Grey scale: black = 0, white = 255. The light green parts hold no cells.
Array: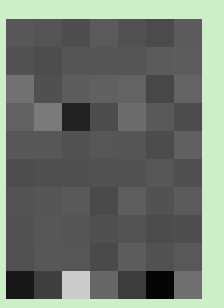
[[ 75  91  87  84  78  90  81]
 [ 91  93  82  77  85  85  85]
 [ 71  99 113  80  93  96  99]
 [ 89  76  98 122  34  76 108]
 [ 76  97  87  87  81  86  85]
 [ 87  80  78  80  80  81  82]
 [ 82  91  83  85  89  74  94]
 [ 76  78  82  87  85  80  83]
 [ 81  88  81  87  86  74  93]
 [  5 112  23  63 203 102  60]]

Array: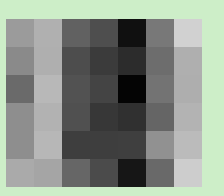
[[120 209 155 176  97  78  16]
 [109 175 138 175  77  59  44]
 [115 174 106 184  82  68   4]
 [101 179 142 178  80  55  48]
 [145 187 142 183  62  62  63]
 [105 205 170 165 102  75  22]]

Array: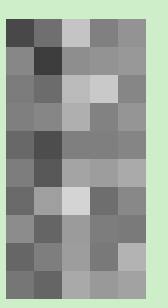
[[128 147  72 111 196]
 [147 152 135  60 142]
 [201 134 123 108 186]
 [130 149 127 134 175]
 [127 133 104  77 127]
 [157 170 125  87 164]
 [110 136 105 159 212]
 [125 122 140 101 155]
 [121 179 102 126 157]
 [153 162 118 101 169]]

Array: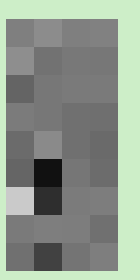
[[127 129 127 140]
 [120 119 142 114]
 [122 122 100 119]
 [112 111 123 119]
 [112 106 107 138]
 [118 108 101  17]
 [123 125 202  46]
 [125 112 122 126]
 [116 126 112  65]]

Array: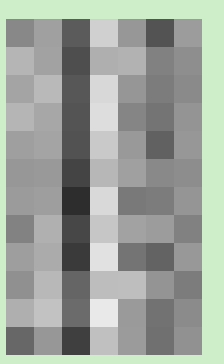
[[ 83 156 136 160  91 208 151]
 [129 142 181 162  78 175 178]
 [124 138 164 185  87 216 150]
 [116 148 181 167  84 221 133]
 [ 97 151 159 164  82 201 153]
 [137 141 151 153  68 183 160]
 [124 149 155 158  45 217 121]
 [156 129 130 176  71 198 162]
 [ 99 152 158 171  58 225 116]
 [148 124 144 184 101 189 190]
 [114 139 175 194 107 233 154]
 [112 145 103 151  63 192 155]]

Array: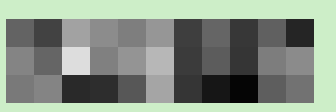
[[ 96  37  99  66 162 140 126 150  62 101  55]
 [125 139 132 101 221 128 148 183  59  92  53]
 [ 94 114 121 132  41  45  87 165  53  22   5]]

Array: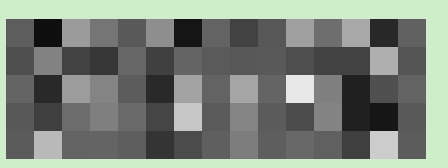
[[ 40  97  93  14 155 117  89 142  21  99  66  87 159 110 168]
 [175  85  79 130  66  54 102  64 100  90  88  89  78  66  66]
 [ 79  99 100  41 156 132  92  41 163  99 165 100 231 127  32]
 [ 22  89  88  63 108 127 105  69 198  90 132  91  76 131  32]
 [204  92  91 185  99 100  94  52  75  95 125  94 104  96  63]]

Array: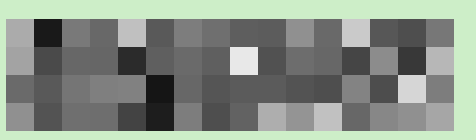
[[ 78 119 171  25 121 104 192  89 125 111  94  92 144 105 202  87]
 [ 56 183 163  74 103 102  43  95 106  95 232  81 109 103  69 140]
 [214 125 106  89 117 127 129  21 103  85  91  91  83  78 131  77]
 [144 166 144  83 111 110  67  29 125  78  98 174 148 193 103 135]]

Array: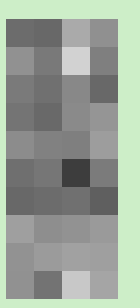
[[170 144 108 104]
 [210 127 145 121]
 [136 104 122 112]
 [138 149 116 105]
 [127 157 140 129]
 [ 61 123 111 118]
 [112  95 104 108]
 [146 154 159 142]
 [161 159 146 155]
 [200 165 145 115]]
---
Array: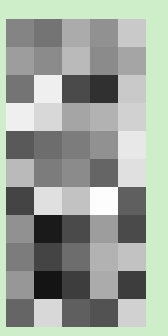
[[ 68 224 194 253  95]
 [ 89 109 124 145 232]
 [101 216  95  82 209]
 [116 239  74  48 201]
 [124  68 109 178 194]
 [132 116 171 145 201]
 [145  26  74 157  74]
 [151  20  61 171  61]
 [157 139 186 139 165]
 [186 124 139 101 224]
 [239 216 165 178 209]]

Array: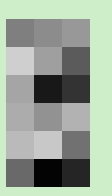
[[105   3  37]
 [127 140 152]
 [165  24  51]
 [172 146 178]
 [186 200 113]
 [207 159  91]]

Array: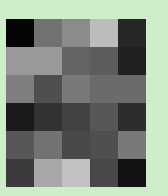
[[  5 114 139 188  38]
 [ 26  51  66  87  45]
 [ 59 168 194  72  18]
 [ 87 114  72  79 121]
 [127  79 121 107 107]
 [153 153 100  93  32]]

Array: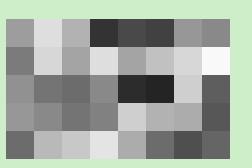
[[108 185 200 228 172 108  79 101]
 [123 215 164 222 164 193 215 249]
 [145 116 108 137  44  36 207  94]
 [151 137 116 129 207 178 172  87]
 [157 222 178  51  73  65 151 137]]

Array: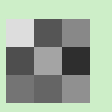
[[ 78 164  46]
 [116 101 144]
 [221  85 136]]

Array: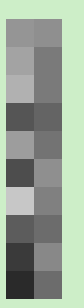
[[ 42 108]
 [ 58 136]
 [ 77 143]
 [ 85 100]
 [ 92 108]
 [149 143]
 [157 115]
 [163 122]
 [177 122]
 [199 128]]

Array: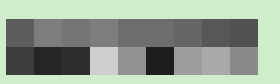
[[ 61  38  46 207 145  30 157 169 138]
 [ 93 125 117 125 109 109 101  87  81]]

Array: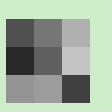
[[ 41  95 196]
 [ 80 118 176]
 [148 156  64]]
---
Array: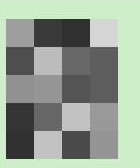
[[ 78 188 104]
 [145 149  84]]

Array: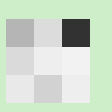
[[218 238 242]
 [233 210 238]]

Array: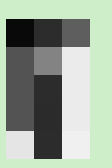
[[ 83 131 235]
 [ 83  44 235]]

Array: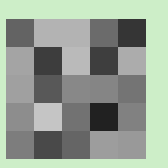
[[164  61 186]
 [160  88 136]]

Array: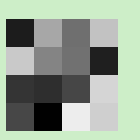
[[201 132 113]
 [ 52  46  70]]

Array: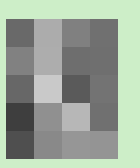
[[129 173 110]
 [103 201  90]]
